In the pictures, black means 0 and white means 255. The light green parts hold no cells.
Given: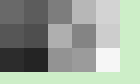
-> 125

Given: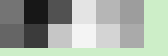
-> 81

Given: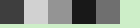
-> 148

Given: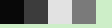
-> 226

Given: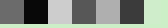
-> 205

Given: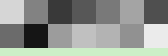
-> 57

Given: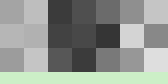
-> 59

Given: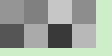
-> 198

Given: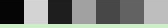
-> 30

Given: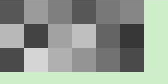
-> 127
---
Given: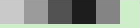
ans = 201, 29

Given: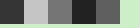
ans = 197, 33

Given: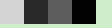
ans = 212, 2

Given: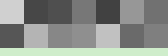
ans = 208, 65

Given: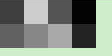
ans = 204, 3

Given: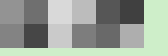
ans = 217, 64

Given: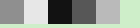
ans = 231, 18

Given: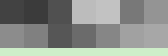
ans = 194, 59

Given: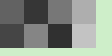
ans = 195, 48

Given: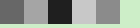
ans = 200, 31
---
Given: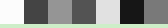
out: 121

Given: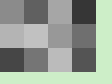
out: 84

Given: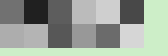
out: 214

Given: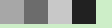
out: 33

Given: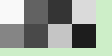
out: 29

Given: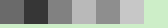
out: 199
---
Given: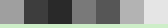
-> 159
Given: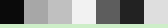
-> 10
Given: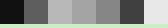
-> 17
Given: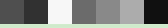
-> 79
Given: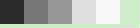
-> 42
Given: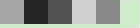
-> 166
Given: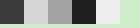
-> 59
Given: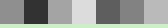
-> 143
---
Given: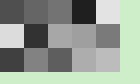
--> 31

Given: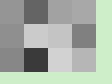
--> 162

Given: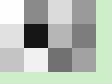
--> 219

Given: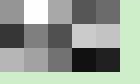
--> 86

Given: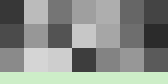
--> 102

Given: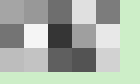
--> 224

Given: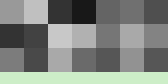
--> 112

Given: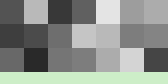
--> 157
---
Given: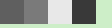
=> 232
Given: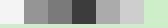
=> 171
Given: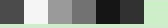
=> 21
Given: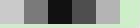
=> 78
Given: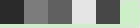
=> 229
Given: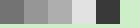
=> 226
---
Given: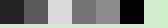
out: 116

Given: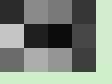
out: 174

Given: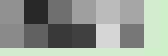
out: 63

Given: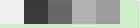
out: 103

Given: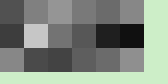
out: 94

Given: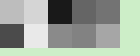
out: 138

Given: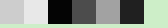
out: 76

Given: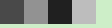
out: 146

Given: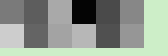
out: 183

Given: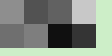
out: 126
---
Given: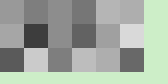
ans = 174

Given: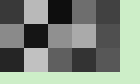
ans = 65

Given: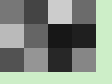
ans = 107

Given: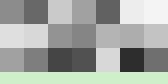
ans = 243

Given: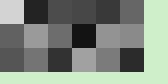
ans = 103

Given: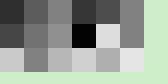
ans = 129

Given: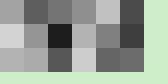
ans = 75
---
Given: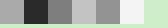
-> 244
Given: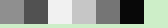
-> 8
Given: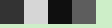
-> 93
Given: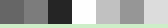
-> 220
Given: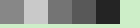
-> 36
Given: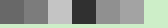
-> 163
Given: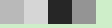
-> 148
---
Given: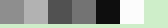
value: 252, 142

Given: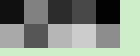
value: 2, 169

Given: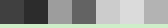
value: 179, 64

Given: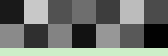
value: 75, 138

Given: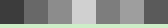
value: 90, 60

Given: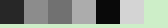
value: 212, 39

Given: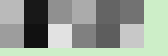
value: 114, 157

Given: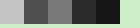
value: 21, 195
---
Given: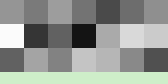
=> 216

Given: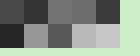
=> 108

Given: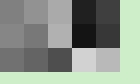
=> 20

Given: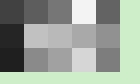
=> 169

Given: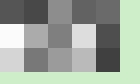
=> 221

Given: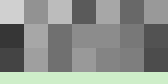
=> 120
